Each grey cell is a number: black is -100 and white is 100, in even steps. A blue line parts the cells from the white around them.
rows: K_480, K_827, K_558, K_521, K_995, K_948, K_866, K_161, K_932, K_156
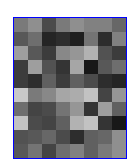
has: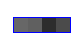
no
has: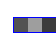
no
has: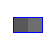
yes
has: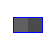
yes
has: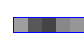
no
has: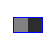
no
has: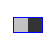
yes

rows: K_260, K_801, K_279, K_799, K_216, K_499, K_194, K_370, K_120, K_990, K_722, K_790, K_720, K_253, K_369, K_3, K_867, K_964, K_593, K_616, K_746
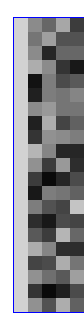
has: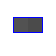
no
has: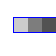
no
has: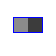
no
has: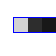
yes

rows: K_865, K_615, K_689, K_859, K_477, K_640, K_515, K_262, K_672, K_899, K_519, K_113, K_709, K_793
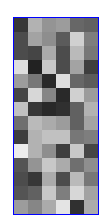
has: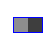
yes
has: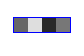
no
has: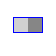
no

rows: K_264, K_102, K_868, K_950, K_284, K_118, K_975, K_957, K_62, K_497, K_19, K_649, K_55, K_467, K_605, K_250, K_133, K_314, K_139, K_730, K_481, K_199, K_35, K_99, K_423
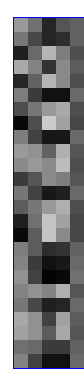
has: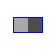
yes
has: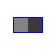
yes

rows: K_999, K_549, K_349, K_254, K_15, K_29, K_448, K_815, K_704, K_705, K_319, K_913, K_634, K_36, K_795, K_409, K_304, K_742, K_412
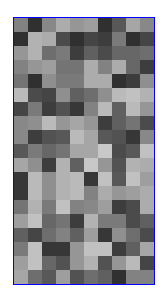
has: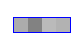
no
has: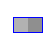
no
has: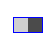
no
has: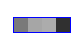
no
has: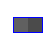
yes
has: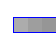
no
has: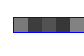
yes

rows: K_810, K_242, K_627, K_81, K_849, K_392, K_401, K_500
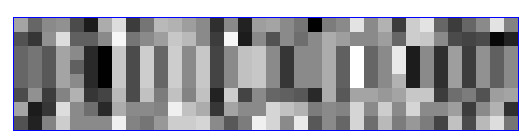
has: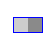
yes
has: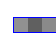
yes

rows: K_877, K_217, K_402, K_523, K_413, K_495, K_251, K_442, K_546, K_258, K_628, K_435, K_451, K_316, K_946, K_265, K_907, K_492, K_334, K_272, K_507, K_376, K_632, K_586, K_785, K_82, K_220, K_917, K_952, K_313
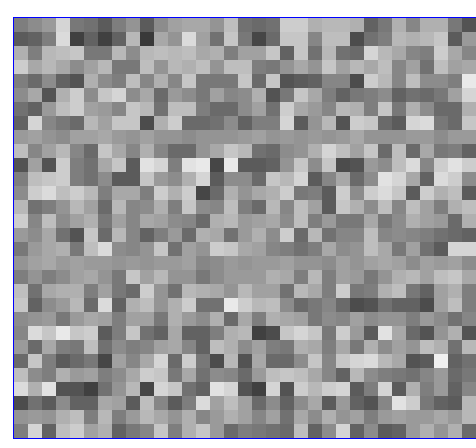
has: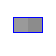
yes
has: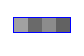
yes
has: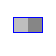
yes
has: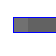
yes
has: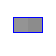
yes

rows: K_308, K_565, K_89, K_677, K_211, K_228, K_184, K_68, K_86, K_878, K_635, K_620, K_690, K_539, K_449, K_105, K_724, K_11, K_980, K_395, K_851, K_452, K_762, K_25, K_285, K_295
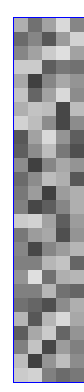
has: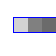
yes
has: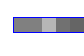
yes

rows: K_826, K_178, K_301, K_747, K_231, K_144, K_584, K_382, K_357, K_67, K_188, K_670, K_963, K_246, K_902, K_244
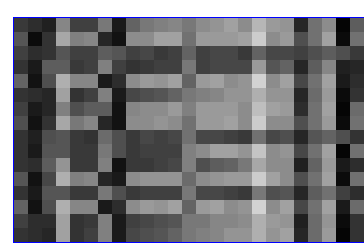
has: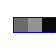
yes
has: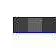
no
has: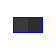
yes
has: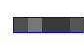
no
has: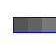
yes
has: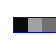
no

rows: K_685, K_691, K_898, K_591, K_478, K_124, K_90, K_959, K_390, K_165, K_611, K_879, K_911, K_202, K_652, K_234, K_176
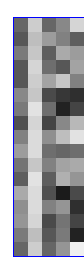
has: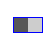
yes
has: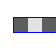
yes
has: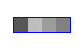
yes
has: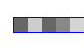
yes
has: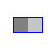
no
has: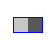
no

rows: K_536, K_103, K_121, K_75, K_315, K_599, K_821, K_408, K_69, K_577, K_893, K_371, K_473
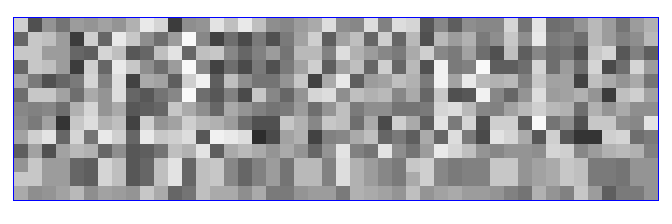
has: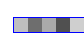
no
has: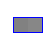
yes
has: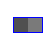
yes
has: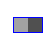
yes

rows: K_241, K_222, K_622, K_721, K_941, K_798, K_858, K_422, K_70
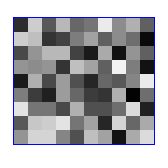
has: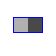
yes
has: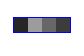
no

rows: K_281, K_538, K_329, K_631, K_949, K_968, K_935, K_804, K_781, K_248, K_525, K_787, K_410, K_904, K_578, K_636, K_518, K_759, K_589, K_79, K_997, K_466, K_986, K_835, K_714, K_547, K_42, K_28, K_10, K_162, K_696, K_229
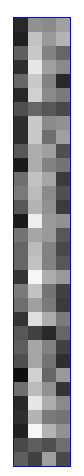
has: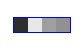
no
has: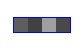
yes
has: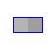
no
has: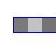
yes
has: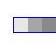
no

